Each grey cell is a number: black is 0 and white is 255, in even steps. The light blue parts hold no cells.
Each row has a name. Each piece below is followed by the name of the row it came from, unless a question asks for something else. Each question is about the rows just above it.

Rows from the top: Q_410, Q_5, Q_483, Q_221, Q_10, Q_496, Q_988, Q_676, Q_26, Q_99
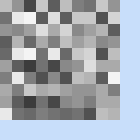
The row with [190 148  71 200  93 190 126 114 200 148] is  Q_410
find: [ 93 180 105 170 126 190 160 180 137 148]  Q_221
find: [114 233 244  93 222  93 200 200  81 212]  Q_5
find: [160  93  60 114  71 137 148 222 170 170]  Q_496

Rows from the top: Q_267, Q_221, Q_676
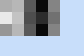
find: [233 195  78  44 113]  Q_221
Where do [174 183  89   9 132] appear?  Q_267
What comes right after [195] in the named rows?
[78]
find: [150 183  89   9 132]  Q_676

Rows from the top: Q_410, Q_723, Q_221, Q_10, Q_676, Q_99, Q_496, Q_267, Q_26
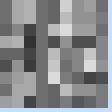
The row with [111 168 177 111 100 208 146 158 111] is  Q_410
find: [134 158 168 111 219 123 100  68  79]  Q_496
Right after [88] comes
[100]

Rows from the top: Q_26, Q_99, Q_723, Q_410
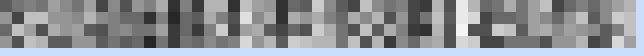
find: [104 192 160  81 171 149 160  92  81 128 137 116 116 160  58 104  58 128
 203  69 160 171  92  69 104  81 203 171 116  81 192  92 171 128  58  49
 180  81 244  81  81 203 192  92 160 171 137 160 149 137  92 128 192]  Q_723
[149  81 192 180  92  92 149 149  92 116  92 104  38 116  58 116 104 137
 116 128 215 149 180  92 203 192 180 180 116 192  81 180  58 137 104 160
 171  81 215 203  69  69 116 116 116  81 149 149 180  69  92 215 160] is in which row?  Q_410

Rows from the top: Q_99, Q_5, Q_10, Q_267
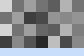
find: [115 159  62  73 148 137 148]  Q_5
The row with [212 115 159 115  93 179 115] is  Q_99
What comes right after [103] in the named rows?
[93]

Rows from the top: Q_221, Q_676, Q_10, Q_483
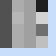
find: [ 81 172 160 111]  Q_10
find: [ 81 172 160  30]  Q_221
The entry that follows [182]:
[160]

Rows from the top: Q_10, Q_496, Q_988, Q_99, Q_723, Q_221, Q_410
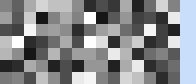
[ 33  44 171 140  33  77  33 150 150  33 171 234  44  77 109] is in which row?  Q_221
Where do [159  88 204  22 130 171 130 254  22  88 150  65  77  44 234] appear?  Q_496
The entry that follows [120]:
[130]
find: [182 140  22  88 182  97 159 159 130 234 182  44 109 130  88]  Q_723
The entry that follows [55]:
[171]
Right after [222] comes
[44]

